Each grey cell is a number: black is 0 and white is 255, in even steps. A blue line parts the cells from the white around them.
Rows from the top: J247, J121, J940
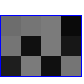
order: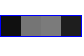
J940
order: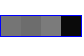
J247
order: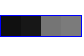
J121
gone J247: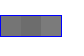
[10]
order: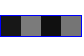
J121
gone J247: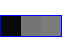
[109]

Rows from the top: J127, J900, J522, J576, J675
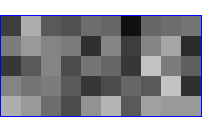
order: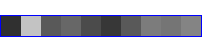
J576
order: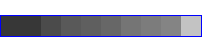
J522
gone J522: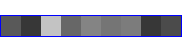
[95]
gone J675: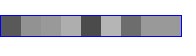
[160]
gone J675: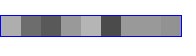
[160]

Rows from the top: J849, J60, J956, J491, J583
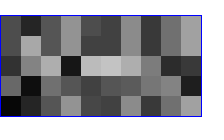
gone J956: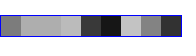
[44]
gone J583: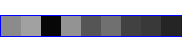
[71]
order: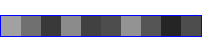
J849

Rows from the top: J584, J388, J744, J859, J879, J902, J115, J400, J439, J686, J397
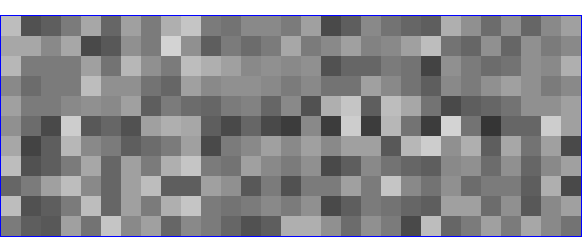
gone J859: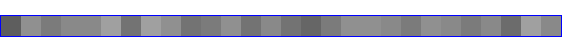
[189]
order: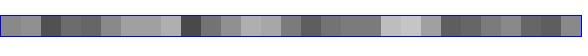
J584
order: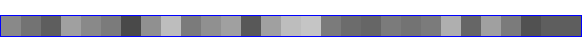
J686
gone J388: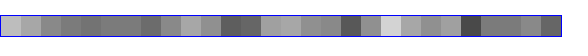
[130]
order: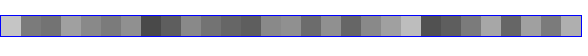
J400

